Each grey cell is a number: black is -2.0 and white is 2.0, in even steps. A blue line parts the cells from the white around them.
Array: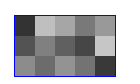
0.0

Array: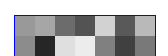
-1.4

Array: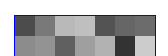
0.3

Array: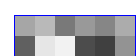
1.6

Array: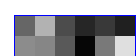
0.1

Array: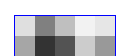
-1.2
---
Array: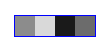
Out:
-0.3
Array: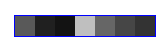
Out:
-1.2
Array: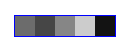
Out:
-1.7
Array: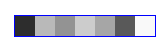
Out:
1.9
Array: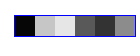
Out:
0.2
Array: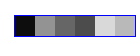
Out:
0.9
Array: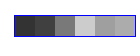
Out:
0.7
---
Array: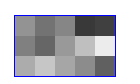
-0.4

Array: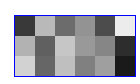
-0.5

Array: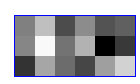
1.9

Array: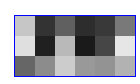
-1.5

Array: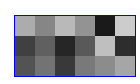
-0.5

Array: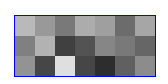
0.8
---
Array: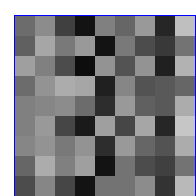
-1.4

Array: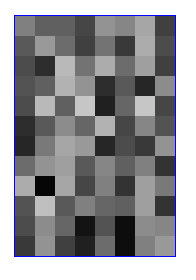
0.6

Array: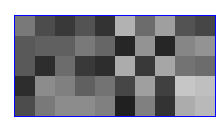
-0.7

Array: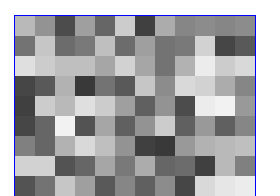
0.1

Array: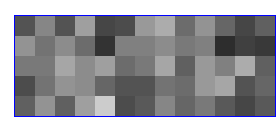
-0.9

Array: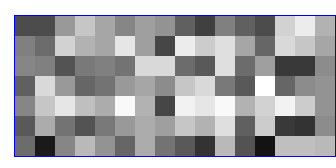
1.7

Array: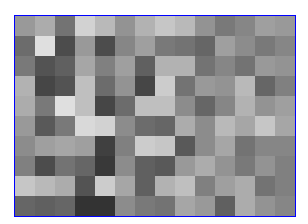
0.5

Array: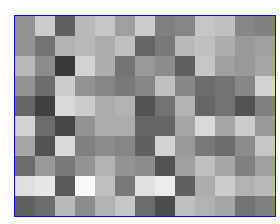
0.1
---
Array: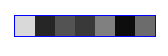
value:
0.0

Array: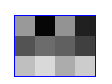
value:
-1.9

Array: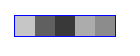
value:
-1.1

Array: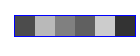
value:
-0.5

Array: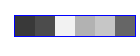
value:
0.8

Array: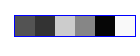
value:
0.1
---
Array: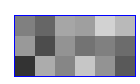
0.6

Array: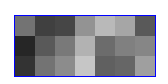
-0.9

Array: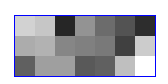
-1.4

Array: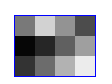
0.3

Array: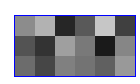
-1.4

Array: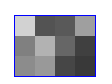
-0.6
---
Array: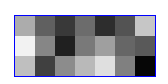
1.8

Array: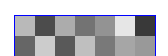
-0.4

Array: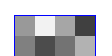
0.0

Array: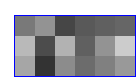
0.9

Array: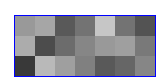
0.7

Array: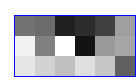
1.8

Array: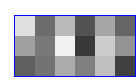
0.5
